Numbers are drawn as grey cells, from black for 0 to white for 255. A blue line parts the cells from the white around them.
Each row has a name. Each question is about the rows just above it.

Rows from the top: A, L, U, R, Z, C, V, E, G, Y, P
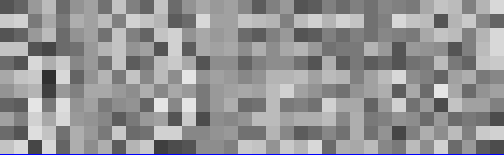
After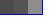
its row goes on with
[141 128 201 195 147 201 180 216 107 174 168 187 135 121 187 141 209 107
 153  92  76]
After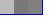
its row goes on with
[113 209 168 168 100 153 209 113 153  76 195 161 161 128]

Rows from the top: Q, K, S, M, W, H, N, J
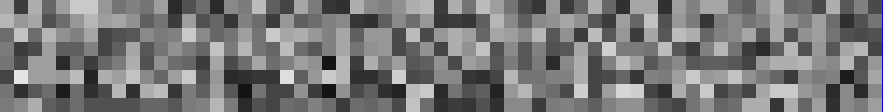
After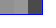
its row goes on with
[ 95 145  68 174 145 194  81 137  87 129  81  87 166  95 207 123 123 116
 188  87  60 129 182 116  60  42  95 182  81 151  87 166 182  68]
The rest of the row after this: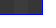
[ 95 182 137  95 137 145 166 145  87  60 158 102 194  81 151 123  54 123
 137 116 129 166 145 123 158 109  48  81 116]
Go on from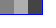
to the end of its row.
[ 74 102  54 129 123 158 201 151 158 194 145 123 102  60 137 123 129  28
  87 166]

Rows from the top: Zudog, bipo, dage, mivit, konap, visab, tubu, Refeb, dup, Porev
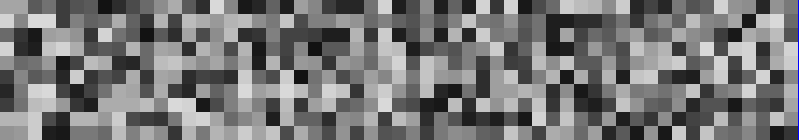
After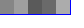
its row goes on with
[141 128  61  24 172 153 188  83]
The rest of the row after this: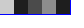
[180  38 204 121 128  83 114  30 165  67 106  90 134 159  90 106 172 141
 128  61  24 172 153 188  83]
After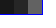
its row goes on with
[ 30 159 134  61  38  38 114 211  30  75 141  30  98  30 211  53 211  24
  75 106 204 188 180 141 204  38  67  38 121  83  98 211 147 141  38 147
 121]
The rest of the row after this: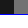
[ 45 159 159 180 165  45 141  24  53 121 172 121 128 114 134 196  53 121
 134 211  98  98 180]

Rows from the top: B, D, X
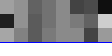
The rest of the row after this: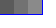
[122  98 206]
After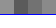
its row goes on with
[122  98 206]

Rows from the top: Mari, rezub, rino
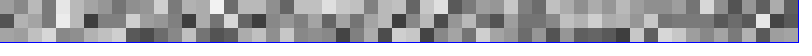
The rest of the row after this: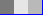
[164 150 116 143 150 207 122 178 172 242 108 185 185 143 101 192 192 223
 199 192 128 185 192 101 199 223  89 122 158 150 199 128 108 192 172 143
 172 150 185 158 143 143 158 116 215 143  83 150  95 172  95]
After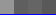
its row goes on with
[ 62 199  95 215 199 158 136 164 122 178  89 158 164]

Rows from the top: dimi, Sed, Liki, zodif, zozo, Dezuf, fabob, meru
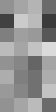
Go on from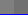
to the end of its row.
[173]
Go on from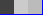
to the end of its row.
[58]
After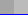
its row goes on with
[107]

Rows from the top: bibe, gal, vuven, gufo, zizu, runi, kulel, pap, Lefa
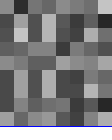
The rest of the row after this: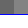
[131  59 123 103  80]
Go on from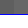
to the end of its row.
[131 131  59 123 103  80]
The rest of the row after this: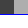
[111]
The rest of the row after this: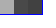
[123 103]
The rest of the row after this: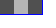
[ 65 174 111]
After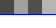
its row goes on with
[88 59 95 39]
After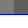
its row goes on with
[ 95 160 139 131 166]

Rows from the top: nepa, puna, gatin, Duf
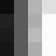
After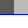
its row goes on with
[251]
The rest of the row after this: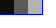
[224]
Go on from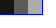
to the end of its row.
[251]
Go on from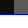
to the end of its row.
[179 224]
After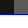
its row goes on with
[172 251]
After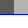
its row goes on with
[224]
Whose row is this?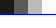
gatin

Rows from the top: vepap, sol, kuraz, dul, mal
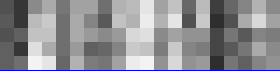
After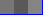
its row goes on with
[124]
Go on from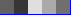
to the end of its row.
[154  96 103 132 201 194 124 201 132 124  69  89 118 170 138]
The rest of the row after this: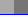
[162 162 111 178 186 229 162 194 103 186  62 103 132 178 138]
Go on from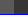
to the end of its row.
[186 201 111 170 132  89 194 178 236 178 229  81 201  46  81 170 216 162]

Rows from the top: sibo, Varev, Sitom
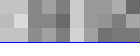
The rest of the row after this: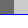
[154 148 126 167]
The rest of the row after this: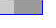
[173 106]
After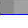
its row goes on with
[126 210 161 114 120 120]

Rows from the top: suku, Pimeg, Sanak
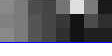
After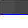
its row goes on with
[116 222 123  25]
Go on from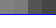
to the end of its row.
[55 19 76 47]
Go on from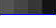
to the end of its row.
[76 47]
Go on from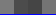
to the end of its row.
[222 123  25]
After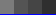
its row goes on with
[19 32 32]
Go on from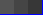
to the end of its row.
[19 76 47]
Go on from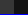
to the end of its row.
[76 47]

